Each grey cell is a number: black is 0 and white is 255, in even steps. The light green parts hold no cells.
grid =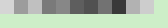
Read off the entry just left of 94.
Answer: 135
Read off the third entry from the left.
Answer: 192
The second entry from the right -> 178

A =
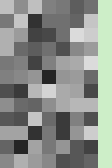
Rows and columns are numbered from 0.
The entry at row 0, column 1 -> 142
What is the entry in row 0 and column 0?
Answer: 191
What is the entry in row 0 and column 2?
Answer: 191
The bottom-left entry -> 136
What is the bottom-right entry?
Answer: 100
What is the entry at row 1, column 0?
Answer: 120
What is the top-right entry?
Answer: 112
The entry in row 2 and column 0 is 176
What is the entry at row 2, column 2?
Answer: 66
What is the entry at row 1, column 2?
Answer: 50

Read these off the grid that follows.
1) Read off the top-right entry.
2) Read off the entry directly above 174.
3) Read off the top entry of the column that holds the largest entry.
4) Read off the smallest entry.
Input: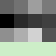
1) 122
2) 41
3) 158
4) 0

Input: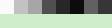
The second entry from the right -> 97
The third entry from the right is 12

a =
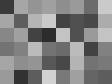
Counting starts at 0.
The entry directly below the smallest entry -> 115
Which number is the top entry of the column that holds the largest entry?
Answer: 160
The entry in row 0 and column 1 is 166
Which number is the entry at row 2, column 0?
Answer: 135
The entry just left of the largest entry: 93
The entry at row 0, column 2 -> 148
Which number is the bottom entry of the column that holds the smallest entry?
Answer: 210
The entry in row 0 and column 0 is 58
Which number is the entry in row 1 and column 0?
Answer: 166
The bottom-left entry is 154
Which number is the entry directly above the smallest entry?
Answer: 202
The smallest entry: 44
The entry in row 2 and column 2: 66
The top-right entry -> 202

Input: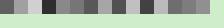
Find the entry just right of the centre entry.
81
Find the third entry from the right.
110
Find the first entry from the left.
96
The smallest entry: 46

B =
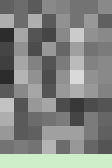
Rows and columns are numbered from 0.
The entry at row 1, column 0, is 174
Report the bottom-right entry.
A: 84
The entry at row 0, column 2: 90
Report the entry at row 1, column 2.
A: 174
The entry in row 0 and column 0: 96
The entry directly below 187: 217
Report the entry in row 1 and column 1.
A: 108
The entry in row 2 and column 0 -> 44
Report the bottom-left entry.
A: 115
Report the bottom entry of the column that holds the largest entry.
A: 152
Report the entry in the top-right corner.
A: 137
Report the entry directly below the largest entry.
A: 174
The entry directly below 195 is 174
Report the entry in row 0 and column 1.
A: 108
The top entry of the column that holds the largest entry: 115

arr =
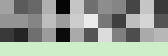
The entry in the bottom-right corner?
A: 183
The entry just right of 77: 170
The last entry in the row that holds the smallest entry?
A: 57
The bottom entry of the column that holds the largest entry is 84
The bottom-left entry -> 57
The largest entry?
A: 235
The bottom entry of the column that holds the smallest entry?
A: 11
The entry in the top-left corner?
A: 162
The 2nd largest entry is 220
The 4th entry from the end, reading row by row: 127
